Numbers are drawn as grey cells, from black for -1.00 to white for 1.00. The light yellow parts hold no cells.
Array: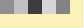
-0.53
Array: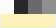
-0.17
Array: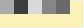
0.70
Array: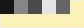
-0.42
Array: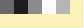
0.09
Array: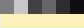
-0.49
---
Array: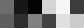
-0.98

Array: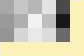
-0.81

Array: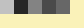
-0.70

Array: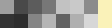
-0.65

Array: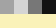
-0.86

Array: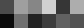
-0.91

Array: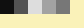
-0.88
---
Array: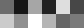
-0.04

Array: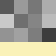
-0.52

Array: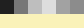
0.10

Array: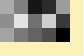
-0.99

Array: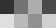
0.63

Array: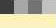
0.51

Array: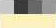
0.20

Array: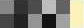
0.26

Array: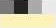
0.83

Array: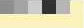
0.43
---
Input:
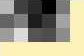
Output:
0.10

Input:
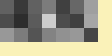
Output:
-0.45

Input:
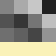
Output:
0.15

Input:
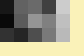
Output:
0.45

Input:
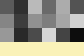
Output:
-0.90

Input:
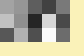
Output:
-0.15

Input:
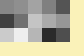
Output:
-0.39

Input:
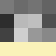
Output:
0.07

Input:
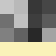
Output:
0.28
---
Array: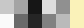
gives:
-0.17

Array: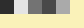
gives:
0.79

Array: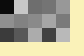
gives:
-0.31

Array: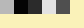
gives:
-0.97

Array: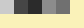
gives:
-0.45

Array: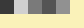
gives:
0.63

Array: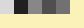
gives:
-0.75
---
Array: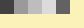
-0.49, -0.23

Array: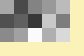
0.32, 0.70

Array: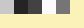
0.57, -0.08

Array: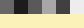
-0.19, 0.86

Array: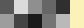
-0.31, 0.45

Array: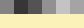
0.03, 0.29

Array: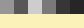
0.18, -0.70
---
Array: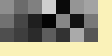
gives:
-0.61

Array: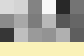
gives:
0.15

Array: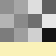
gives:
0.24

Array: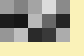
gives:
-0.67

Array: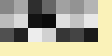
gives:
-0.58

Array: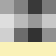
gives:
-0.15
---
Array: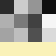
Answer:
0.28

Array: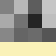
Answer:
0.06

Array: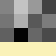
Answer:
-0.25

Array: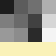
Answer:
0.20

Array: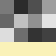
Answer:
0.73

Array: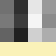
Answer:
-0.22
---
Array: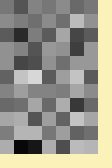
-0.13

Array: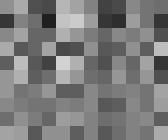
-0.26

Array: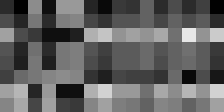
0.65

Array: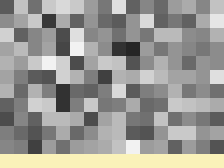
0.28

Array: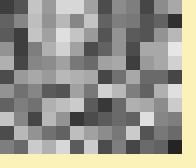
-0.17

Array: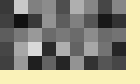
-0.71
